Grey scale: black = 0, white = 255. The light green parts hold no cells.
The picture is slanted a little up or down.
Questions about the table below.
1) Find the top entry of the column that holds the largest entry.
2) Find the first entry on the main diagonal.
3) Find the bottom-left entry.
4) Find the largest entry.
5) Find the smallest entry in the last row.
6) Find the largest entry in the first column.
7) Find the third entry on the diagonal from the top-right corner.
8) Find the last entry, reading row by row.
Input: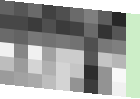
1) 39
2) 99
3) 155
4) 248
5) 59
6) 240
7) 79
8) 240
